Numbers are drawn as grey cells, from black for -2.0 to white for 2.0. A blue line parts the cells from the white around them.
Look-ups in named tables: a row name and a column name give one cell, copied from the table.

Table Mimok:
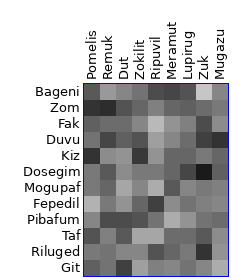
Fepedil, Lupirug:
-0.2
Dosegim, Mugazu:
-0.5
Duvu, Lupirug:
-0.3
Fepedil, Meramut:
0.2
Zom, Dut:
-0.7
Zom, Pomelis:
-1.2
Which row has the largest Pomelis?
Fepedil

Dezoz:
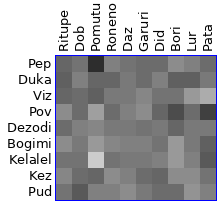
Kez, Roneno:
0.2
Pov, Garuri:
0.2
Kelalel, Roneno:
-0.2
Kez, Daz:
0.0
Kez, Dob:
-0.3
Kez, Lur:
0.2
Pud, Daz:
0.2
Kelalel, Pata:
-0.6
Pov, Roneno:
-0.3
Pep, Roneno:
0.0
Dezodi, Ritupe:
-0.3
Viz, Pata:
0.7
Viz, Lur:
0.4
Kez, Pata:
-0.2
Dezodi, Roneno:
-0.1

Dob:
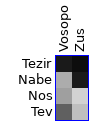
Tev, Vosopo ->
-0.5
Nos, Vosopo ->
0.5
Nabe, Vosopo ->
0.7
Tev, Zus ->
1.0
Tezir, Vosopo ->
-1.6
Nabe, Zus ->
-1.6
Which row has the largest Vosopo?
Nabe

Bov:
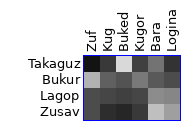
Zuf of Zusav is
-0.8
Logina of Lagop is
0.1
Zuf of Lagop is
-0.8
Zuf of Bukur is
0.8
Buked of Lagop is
-1.0
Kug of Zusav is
-1.3
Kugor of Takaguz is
-1.0
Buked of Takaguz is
1.4
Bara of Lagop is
0.2
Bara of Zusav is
1.0
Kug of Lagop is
-0.9
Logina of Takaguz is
-1.2
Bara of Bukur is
-0.6
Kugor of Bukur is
-0.1
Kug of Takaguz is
-1.1

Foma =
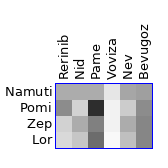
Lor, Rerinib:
1.4
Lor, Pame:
-0.3
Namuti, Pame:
0.7
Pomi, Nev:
1.2
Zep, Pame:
0.0
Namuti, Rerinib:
0.7
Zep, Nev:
0.7
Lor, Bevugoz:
0.1
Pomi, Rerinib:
0.2
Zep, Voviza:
1.8
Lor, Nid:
1.1
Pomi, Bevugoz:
0.2
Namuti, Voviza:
1.6
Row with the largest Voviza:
Lor

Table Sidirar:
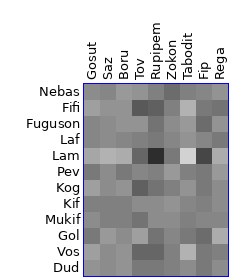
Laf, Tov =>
0.0
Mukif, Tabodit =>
0.0
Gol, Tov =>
0.5
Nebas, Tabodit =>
0.0
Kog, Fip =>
-0.1
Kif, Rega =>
0.2
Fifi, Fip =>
-0.1
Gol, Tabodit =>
-0.1
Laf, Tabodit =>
0.3
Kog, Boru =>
0.3
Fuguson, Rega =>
0.3
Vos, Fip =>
-0.1
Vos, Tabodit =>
0.8
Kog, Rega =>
0.2
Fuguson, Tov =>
0.3
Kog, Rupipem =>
-0.2
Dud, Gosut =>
0.3
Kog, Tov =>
-0.5
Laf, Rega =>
-0.1

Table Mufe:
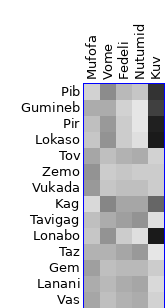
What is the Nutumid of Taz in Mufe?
0.4
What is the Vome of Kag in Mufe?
0.1
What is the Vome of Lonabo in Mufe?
0.3
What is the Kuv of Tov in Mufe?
1.3
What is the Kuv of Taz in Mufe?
1.6
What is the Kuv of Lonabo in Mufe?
-1.6
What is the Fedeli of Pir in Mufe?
1.2
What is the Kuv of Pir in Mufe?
-1.5
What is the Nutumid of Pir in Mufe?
1.6
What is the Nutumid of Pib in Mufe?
1.1
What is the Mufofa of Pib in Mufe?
1.3

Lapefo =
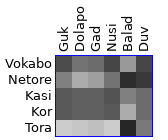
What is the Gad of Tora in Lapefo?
1.0
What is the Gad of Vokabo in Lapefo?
-0.3
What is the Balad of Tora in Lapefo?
-1.4
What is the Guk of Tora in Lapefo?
1.2
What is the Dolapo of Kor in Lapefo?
-0.5
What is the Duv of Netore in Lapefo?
-1.1
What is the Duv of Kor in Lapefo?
-0.3
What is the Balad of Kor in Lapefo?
0.7
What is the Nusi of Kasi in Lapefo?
-0.7
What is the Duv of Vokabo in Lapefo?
-0.9
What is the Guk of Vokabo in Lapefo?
-0.8
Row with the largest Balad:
Kor

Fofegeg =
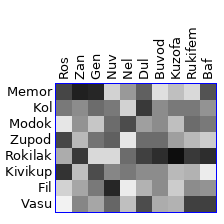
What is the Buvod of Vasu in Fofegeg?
0.7
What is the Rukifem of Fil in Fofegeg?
0.2
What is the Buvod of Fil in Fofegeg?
0.2
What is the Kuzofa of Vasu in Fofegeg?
0.8
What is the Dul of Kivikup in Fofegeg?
0.2
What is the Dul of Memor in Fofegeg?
-0.5
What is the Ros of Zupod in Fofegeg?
-0.9
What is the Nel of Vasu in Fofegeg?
1.0
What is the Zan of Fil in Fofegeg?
0.6
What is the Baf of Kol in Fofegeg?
0.3
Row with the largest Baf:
Kivikup

